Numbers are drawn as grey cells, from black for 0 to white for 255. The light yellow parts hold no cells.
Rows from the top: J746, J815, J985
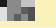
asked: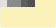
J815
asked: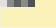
J985
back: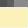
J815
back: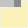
J746
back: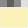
J985

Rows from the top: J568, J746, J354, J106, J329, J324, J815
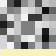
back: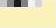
J815
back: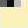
J746
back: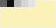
J746
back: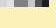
J106
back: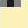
J815
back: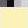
J746
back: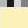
J329

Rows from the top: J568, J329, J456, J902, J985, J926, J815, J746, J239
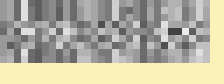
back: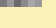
J568
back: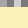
J456

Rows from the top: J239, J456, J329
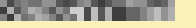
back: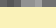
J239
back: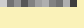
J329
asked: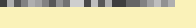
J456
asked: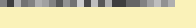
J329
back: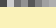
J329

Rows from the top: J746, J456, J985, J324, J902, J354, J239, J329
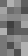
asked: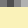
J239
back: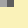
J324
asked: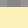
J985

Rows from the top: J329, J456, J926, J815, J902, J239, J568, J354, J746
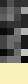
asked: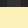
J815
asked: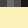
J568
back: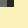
J354
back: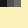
J568
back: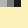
J902
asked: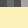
J456

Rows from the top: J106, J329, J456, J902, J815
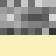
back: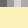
J456
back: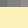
J902
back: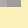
J902
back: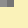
J902
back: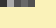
J815
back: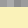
J329
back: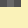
J815

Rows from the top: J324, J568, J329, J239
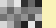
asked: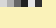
J239
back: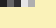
J324
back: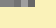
J568
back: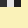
J239

